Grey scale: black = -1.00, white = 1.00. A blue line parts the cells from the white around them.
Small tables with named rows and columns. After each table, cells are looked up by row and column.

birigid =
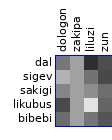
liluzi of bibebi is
-0.08
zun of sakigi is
-0.14
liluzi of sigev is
-0.10
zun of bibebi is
-0.33
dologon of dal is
-0.07
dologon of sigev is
0.40
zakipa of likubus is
0.26
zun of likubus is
-0.21
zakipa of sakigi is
0.26
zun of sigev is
-0.43
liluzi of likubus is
0.78
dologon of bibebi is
-0.15
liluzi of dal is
-0.64
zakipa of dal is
0.26
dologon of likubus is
-0.42
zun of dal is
-0.39
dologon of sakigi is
0.04

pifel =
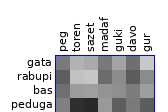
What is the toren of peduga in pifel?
-0.64
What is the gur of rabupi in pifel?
0.09
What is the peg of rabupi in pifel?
-0.26
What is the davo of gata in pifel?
-0.13
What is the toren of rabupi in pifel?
0.51
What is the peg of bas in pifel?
-0.12
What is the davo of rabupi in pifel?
-0.28
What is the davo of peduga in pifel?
-0.04
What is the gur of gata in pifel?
0.57
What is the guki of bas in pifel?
0.12
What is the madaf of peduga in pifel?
0.20
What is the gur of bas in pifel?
0.24
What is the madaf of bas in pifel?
0.15
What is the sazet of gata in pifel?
0.33
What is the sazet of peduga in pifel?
-0.68
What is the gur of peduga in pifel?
-0.27
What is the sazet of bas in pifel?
0.25
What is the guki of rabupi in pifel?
0.09
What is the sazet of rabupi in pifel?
0.55
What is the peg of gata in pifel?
-0.04

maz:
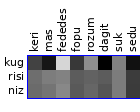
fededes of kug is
0.68
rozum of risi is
-0.23
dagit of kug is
-0.99
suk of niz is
-0.03
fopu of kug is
-0.56
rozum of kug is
0.11
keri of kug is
-0.48
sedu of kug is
-0.87
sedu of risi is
-0.53
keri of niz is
-0.16
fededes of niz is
0.07
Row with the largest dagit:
risi

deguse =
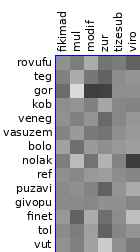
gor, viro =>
0.13
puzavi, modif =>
0.03
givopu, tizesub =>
0.13
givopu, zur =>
0.13
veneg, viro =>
0.18
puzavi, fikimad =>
0.08
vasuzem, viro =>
0.20
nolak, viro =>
-0.53
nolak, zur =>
0.40
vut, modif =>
0.26
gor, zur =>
-0.49
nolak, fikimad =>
-0.01
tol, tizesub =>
0.05
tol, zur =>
-0.23
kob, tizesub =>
0.06

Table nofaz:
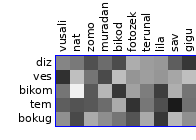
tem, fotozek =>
-0.61
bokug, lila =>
-0.57
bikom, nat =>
0.89
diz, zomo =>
-0.37
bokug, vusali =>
0.13
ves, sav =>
0.30
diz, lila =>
0.19
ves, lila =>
0.18
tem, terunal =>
-0.07
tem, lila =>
-0.38
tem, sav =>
-0.80
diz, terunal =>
0.23
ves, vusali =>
-0.62
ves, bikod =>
0.49

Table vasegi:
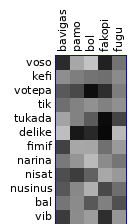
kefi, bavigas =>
0.11
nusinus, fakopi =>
-0.43
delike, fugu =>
0.44
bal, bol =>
-0.31
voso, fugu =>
-0.10
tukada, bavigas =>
0.28
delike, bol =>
-0.69
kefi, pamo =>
-0.01
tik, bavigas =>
-0.13
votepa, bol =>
-0.89
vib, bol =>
0.23
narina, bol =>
0.46

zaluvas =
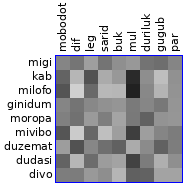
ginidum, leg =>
0.07
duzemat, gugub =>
-0.24
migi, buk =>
0.12
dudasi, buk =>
0.28
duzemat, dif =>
-0.36
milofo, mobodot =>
-0.34
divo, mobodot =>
-0.02
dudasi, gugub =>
0.37

